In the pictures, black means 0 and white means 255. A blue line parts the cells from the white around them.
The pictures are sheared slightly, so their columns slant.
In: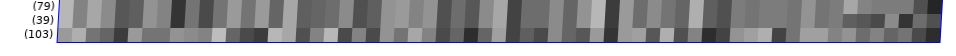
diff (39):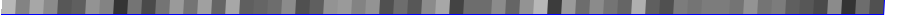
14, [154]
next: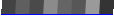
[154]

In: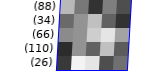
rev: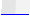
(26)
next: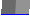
[192]
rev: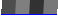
(88)
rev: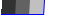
(34)
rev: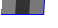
(88)
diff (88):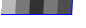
3, [127]
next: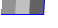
[50]

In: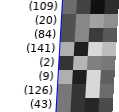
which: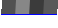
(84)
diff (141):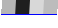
0, [175]
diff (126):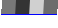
2, [216]
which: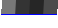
(43)
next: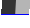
[128]
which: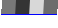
(126)

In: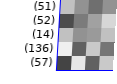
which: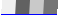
(136)
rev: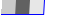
(57)

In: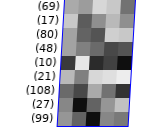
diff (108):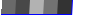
2, [170]
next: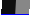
[121]
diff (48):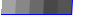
1, [128]
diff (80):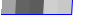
2, [84]
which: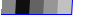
(27)
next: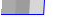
[200]

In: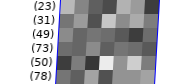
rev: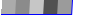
(31)
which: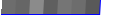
(73)
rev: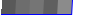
(73)
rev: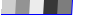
(50)
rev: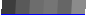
(49)
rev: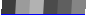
(23)

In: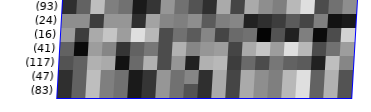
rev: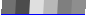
(93)
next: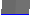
[4]
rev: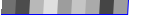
(41)
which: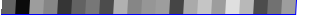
(41)
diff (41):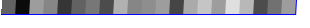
10, [150]
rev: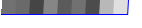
(16)
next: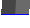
[113]

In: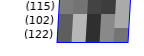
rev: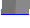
(122)
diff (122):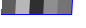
3, [137]
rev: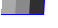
(102)

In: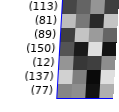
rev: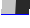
(81)
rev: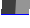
(113)
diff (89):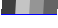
2, [155]
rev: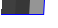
(12)
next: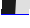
[18]
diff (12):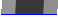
2, [63]

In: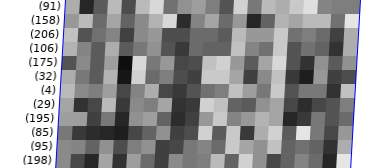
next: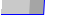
[64]
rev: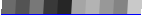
(195)
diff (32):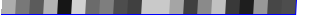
19, [64]

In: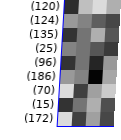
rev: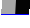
(186)
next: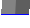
[71]
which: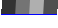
(15)

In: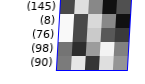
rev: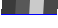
(76)
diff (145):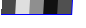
2, [136]
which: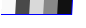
(8)
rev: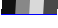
(8)
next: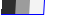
[129]

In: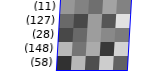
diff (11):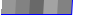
2, [111]
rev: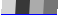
(148)
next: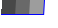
[137]
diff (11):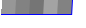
2, [111]

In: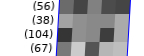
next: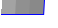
[137]
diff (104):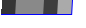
1, [144]
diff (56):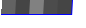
0, [107]
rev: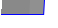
(38)
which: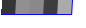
(104)
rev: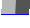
(67)

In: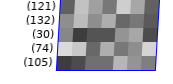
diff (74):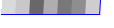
6, [212]
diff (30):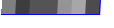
0, [135]
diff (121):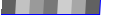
2, [160]
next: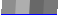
[90]
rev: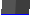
(30)
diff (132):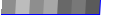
3, [174]

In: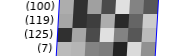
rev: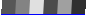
(100)
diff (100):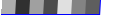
6, [87]
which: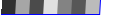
(125)
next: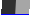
[75]
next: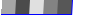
[187]
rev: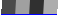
(100)
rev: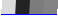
(7)

